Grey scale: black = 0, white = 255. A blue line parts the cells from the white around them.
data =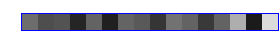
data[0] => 109
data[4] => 99
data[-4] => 99
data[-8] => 53
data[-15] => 78

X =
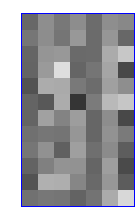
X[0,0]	103
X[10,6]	92
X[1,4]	107
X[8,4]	111
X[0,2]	120
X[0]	[103, 142, 120, 141, 108, 142, 136]
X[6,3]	157
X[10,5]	151
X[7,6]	122
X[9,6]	74
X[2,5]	171
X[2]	[101, 149, 152, 106, 107, 171, 199]
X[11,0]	113
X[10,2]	174
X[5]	[100, 88, 172, 53, 123, 185, 198]
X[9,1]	128
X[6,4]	102
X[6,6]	72
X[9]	[99, 128, 147, 146, 101, 158, 74]
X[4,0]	82
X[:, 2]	[120, 117, 152, 222, 170, 172, 131, 116, 96, 147, 174, 117]
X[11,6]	216
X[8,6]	93
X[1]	[118, 141, 117, 152, 107, 150, 103]
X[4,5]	160

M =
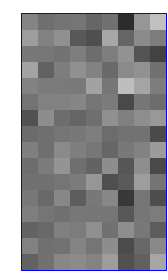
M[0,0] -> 132
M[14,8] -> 137
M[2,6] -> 146
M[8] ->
[127, 111, 138, 127, 119, 102, 120, 130, 155]
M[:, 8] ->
[192, 125, 66, 113, 125, 109, 152, 74, 155, 73, 116, 78, 124, 93, 137, 166]
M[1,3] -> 88
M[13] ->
[99, 105, 128, 124, 143, 113, 142, 120, 93]
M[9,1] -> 123
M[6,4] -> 111
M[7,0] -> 107
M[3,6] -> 138
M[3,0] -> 163
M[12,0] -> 126
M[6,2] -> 109
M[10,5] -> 79
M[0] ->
[132, 111, 116, 117, 102, 113, 44, 150, 192]
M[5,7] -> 118
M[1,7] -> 139
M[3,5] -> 106
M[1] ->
[157, 129, 144, 88, 79, 167, 101, 139, 125]
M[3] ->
[163, 98, 125, 144, 130, 106, 138, 145, 113]
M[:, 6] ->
[44, 101, 146, 138, 190, 73, 128, 114, 120, 86, 90, 56, 88, 142, 75, 81]
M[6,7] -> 142
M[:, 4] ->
[102, 79, 109, 130, 162, 117, 111, 126, 119, 99, 150, 120, 118, 143, 117, 131]
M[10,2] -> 117
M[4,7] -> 164
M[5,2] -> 129
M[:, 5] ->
[113, 167, 126, 106, 118, 123, 144, 108, 102, 141, 79, 135, 118, 113, 141, 157]
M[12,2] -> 112
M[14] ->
[129, 112, 114, 131, 117, 141, 75, 103, 137]

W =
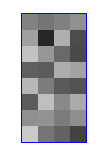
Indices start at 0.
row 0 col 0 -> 130
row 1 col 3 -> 76
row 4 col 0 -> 183
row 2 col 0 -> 194
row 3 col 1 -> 91
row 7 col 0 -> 202
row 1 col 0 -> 160
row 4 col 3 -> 83
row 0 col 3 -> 144

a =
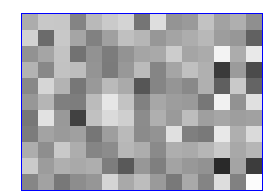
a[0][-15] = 172
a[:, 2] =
[199, 200, 195, 194, 179, 127, 153, 154, 201, 175, 120]
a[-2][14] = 60
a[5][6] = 195
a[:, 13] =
[175, 151, 172, 155, 201, 146, 158, 175, 168, 164, 129]
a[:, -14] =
[200, 107, 165, 136, 214, 181, 226, 163, 142, 156, 162]
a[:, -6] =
[148, 164, 204, 165, 149, 157, 154, 224, 174, 163, 121]
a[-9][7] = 165
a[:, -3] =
[162, 157, 243, 58, 95, 241, 166, 232, 201, 41, 221]
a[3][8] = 133
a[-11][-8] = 117
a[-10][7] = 182
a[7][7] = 139
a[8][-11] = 133
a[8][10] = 170
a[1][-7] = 151
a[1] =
[210, 107, 200, 165, 129, 160, 192, 182, 151, 164, 173, 184, 157, 151, 97]
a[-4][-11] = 118
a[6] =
[119, 226, 153, 65, 193, 218, 207, 140, 175, 154, 189, 159, 166, 158, 161]
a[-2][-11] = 174
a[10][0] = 134
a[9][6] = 89
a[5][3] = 125
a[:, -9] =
[212, 192, 147, 152, 170, 195, 207, 186, 183, 89, 169]
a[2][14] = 233
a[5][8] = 167

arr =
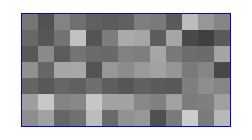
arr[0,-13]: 118
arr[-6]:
[104, 86, 115, 193, 85, 125, 170, 165, 93, 165, 73, 64, 90]
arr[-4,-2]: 133
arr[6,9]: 123
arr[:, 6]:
[96, 170, 129, 140, 86, 162, 145]
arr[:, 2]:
[131, 115, 92, 166, 102, 131, 102]
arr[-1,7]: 151
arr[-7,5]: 92
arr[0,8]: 122
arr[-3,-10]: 96
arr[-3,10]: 127
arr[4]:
[101, 89, 102, 96, 111, 94, 86, 97, 91, 89, 127, 141, 133]
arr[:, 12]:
[133, 90, 164, 72, 133, 159, 184]
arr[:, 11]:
[151, 64, 107, 133, 141, 127, 123]
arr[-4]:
[144, 103, 166, 167, 84, 151, 140, 153, 161, 149, 122, 133, 72]
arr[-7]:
[118, 82, 131, 112, 96, 92, 96, 126, 122, 91, 188, 151, 133]
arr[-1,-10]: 113
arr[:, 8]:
[122, 93, 165, 161, 91, 128, 80]
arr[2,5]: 105

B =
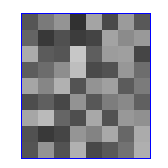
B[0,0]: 85
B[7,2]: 69
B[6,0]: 166
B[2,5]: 156
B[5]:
[77, 95, 71, 147, 87, 125, 137, 96]
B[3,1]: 108
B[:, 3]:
[49, 60, 199, 190, 83, 147, 78, 149, 177]
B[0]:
[85, 122, 148, 49, 164, 74, 155, 88]
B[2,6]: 159
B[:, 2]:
[148, 80, 85, 142, 177, 71, 101, 69, 82]
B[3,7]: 109
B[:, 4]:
[164, 68, 94, 74, 147, 87, 168, 131, 72]
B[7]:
[81, 57, 69, 149, 131, 169, 103, 171]
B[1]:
[100, 56, 80, 60, 68, 163, 139, 153]
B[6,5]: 82
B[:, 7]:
[88, 153, 69, 109, 123, 96, 144, 171, 175]
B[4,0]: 165
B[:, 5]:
[74, 163, 156, 82, 160, 125, 82, 169, 89]
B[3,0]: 92
